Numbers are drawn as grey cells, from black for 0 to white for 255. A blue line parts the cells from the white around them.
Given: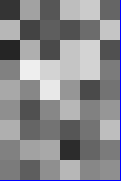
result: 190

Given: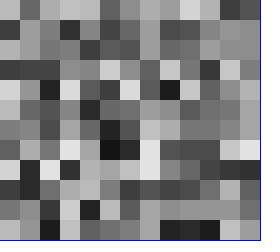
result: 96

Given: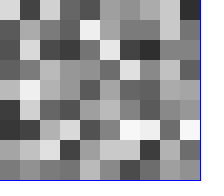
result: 247

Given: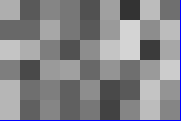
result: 204

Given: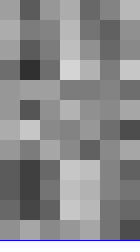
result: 116

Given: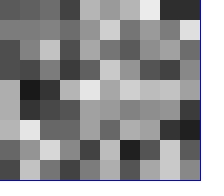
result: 32

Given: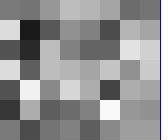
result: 165
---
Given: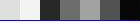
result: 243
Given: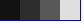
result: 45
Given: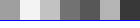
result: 243
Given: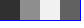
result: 142
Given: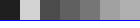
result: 210
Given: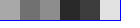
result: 113
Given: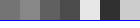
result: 135
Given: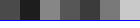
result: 29
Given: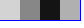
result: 135
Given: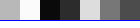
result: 251
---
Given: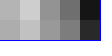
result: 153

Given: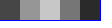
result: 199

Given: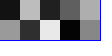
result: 233

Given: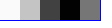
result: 65

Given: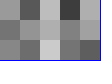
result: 203

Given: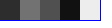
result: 80

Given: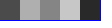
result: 133
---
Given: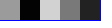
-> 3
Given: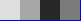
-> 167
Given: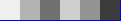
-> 179
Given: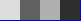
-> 96
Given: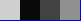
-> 9
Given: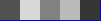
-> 216
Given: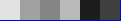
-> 161
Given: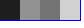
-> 146
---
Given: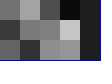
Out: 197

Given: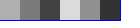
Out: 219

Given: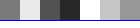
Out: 255

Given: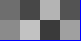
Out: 194

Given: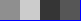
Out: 204

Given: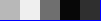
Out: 239

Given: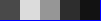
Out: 220

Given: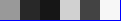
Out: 247

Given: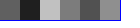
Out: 193

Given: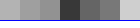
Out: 207
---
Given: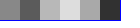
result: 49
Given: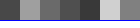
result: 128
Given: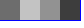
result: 61
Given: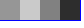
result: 45
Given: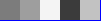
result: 194
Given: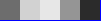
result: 43
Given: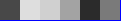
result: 122
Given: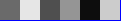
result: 204
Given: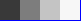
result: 247
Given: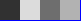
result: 178
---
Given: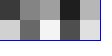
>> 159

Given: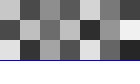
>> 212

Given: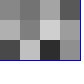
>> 115

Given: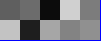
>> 12

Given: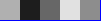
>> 103

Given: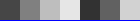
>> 50

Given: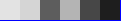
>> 180
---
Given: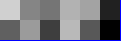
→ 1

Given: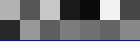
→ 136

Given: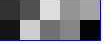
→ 4

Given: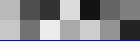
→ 35

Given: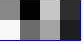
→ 31

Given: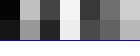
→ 185

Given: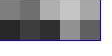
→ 96
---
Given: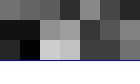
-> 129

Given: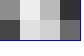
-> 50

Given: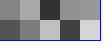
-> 152

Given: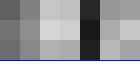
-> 198

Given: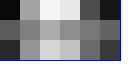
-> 99

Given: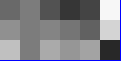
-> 212
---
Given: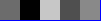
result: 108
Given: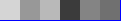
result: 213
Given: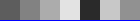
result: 93
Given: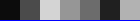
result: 12
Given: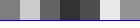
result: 126
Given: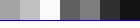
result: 164
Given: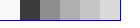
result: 249
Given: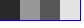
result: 40
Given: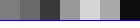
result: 125
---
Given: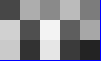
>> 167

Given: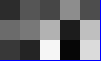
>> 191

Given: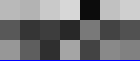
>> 81

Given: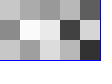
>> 214

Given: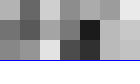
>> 200

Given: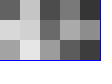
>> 141

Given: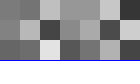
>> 206

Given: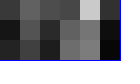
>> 14

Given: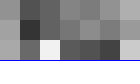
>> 154
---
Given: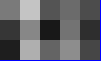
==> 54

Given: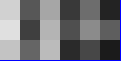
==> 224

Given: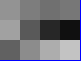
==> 161

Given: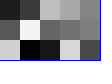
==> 87

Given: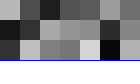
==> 23

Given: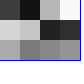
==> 214

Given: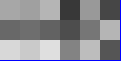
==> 104

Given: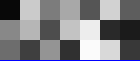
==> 136
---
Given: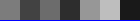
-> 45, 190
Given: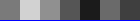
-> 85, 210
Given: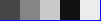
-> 202, 235
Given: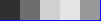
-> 208, 228
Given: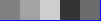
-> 206, 206
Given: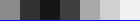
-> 64, 241
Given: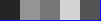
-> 120, 212
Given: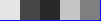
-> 41, 230
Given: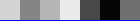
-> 235, 235
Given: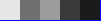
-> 156, 230
